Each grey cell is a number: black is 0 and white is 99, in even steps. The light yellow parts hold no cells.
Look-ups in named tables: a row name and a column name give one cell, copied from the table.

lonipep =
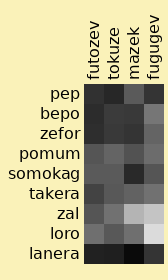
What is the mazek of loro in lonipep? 43
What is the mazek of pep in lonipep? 35
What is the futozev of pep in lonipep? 19
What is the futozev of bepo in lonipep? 17
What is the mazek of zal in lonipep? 70
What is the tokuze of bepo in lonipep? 23
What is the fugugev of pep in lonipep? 20
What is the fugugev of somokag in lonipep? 33
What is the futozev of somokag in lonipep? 35
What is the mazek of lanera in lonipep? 4
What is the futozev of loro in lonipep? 43
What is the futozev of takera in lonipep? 26
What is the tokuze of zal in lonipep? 44
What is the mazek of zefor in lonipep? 20
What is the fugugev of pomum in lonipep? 42
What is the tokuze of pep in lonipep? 15

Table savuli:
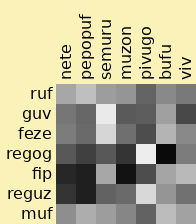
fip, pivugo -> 30
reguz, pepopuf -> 12
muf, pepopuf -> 67
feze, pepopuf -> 41
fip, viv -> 72
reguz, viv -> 44
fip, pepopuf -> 12
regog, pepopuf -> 25
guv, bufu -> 62
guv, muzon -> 35
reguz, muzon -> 41
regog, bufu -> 4
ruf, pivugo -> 39
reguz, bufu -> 58
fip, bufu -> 64
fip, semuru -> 65
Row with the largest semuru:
guv

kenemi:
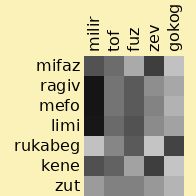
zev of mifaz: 24
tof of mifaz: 42
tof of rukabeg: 52
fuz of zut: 50
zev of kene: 24
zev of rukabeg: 76

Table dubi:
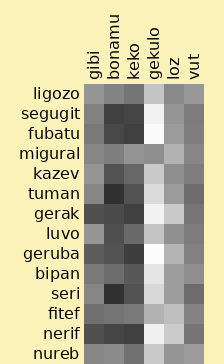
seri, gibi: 52
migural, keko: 57
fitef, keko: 47
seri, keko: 32
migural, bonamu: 49
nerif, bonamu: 27
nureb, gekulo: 78
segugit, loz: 58
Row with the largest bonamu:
nureb

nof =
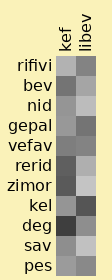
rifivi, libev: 51
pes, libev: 53
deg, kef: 24
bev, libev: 64
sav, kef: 55
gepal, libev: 45
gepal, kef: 59
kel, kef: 58
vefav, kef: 49
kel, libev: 33
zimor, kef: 35
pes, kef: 60
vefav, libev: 51
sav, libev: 75
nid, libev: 73
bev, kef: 45
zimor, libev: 76
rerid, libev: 68
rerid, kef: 37
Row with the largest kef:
rifivi

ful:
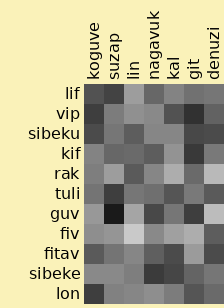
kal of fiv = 62
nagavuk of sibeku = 52
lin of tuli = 46
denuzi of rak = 72
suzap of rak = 61
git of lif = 44
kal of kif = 57
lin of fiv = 78
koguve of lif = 32
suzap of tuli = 24
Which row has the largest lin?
fiv

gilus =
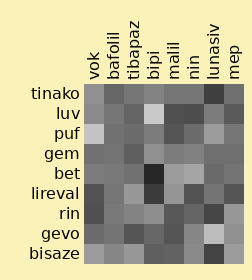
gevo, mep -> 56
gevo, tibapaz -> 33
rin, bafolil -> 47
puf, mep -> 46
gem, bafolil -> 45
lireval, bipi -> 23
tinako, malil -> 46

